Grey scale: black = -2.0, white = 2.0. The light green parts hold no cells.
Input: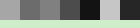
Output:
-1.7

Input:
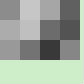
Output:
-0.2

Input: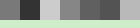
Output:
-0.5

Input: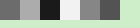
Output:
1.8

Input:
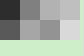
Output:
0.6

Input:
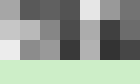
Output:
0.8
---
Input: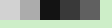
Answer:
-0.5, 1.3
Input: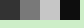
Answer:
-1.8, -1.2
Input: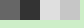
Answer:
1.1, -0.4
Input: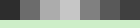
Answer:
-1.0, -1.3
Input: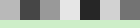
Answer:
-0.2, 0.9
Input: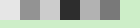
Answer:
-0.1, 1.6
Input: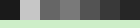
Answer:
-1.4, -1.6
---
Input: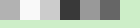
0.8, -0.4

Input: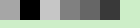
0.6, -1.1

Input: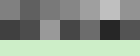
0.0, -0.7

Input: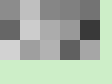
0.2, 0.6

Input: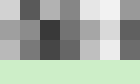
1.3, -0.3

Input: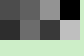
-0.8, 1.0

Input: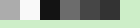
0.7, -1.2

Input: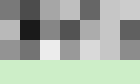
-0.1, 0.2

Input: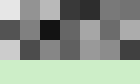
1.6, -1.0

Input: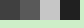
-1.0, -1.5
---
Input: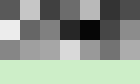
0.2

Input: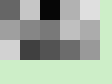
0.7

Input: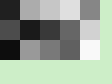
1.3

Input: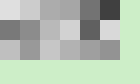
1.4

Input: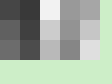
1.1

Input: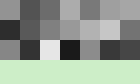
-0.2

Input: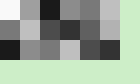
0.8

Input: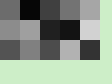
1.3

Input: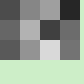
-0.3

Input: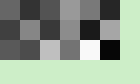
0.6
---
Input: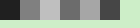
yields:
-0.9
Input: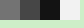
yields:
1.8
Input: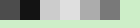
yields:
-0.1
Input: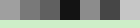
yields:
1.1
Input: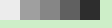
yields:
-1.3
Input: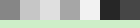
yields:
-0.9
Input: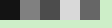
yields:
-0.4
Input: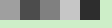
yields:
-1.3
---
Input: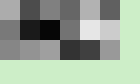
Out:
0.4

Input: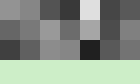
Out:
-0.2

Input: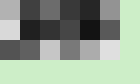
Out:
1.5

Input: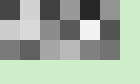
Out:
-0.2

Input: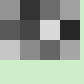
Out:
0.6

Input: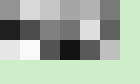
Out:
1.0

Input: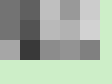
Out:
0.0
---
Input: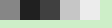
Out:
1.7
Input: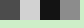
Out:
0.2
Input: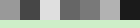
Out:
-1.6
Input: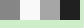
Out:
-1.5
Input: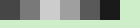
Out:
-1.6
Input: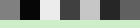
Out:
-0.5
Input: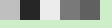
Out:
-0.5
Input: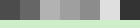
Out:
-1.2
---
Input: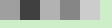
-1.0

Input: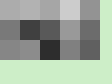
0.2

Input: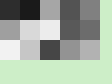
1.1

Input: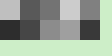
-0.9

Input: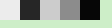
-1.4

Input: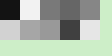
0.6

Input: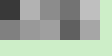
0.4

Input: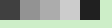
0.3

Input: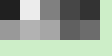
0.8

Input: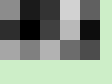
0.0
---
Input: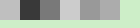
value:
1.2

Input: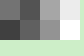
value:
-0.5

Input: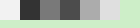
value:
-0.8

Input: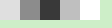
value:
-1.1

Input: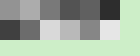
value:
0.9

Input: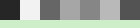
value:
0.1

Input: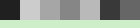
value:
0.9
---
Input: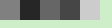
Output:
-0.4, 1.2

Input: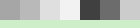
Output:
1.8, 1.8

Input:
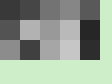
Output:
0.4, 1.1

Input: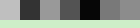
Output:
-0.7, 1.0

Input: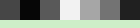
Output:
1.8, 1.8

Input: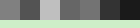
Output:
-0.4, 1.0

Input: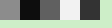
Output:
-0.5, 1.8

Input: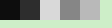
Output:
1.4, 1.4
